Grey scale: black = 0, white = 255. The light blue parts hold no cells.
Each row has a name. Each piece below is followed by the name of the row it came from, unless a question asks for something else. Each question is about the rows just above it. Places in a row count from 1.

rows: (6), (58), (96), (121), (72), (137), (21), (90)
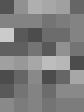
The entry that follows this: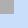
[167]
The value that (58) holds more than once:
[131]

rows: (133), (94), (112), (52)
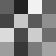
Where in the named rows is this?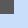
(94), 3
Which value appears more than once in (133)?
[97]
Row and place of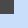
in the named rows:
(112), 2

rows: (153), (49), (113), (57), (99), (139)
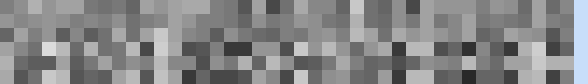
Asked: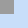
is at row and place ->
(139), 28
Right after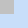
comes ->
[162]
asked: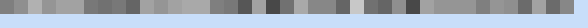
(153)

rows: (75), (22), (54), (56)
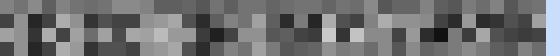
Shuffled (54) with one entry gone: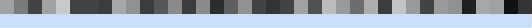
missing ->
[75]
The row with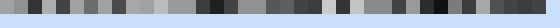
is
(54)

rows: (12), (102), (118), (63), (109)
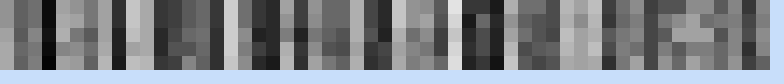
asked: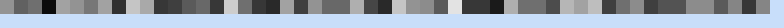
(12)
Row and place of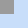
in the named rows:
(109), 6

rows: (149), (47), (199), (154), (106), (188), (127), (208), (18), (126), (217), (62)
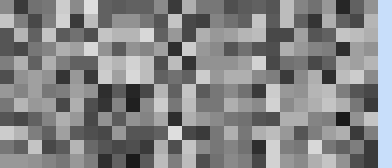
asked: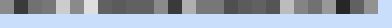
(149)
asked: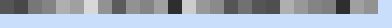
(154)
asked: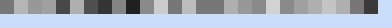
(208)
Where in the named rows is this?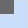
(217), 7
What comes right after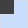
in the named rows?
[132]
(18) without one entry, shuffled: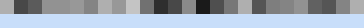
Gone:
[167]

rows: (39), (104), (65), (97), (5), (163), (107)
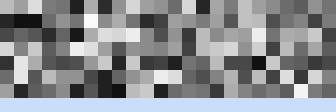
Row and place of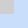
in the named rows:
(97), 19
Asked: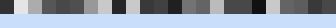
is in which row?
(5)
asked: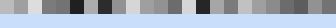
(39)
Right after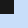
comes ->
[172]
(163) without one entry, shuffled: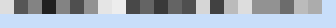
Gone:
[179]
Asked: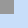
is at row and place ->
(5), 7

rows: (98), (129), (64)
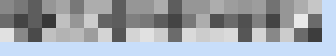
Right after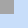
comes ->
[120]
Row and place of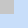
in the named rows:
(98), 23
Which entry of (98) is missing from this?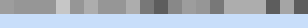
[114]
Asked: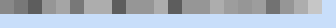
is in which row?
(98)
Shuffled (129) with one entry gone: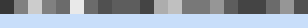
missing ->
[100]

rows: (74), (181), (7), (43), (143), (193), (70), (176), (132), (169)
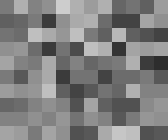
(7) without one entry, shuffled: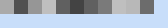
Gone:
[115]
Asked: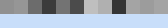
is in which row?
(43)
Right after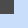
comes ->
[191]
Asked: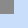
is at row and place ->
(176), 11
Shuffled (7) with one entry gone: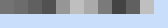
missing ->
[184]

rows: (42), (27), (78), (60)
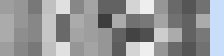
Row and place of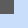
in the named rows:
(60), 9
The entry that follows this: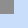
[135]
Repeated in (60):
[150]

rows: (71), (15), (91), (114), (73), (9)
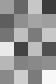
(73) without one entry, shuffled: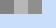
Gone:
[137]
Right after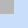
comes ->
[130]
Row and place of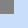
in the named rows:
(73), 2
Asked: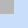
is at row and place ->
(73), 1
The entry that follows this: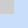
[123]

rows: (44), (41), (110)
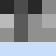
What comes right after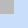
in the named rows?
[90]
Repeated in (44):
[40]
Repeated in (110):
[144]
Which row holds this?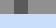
(110)

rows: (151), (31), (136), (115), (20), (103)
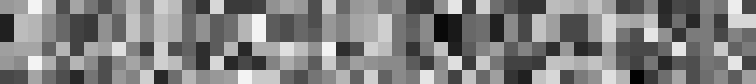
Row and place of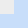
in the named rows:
(151), 53
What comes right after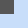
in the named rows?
[78]

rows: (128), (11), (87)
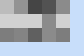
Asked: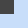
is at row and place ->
(128), 3
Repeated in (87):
[125]
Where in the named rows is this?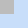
(128), 1
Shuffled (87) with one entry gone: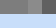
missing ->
[132]
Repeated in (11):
[209]
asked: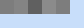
(87)
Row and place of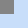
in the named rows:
(87), 2

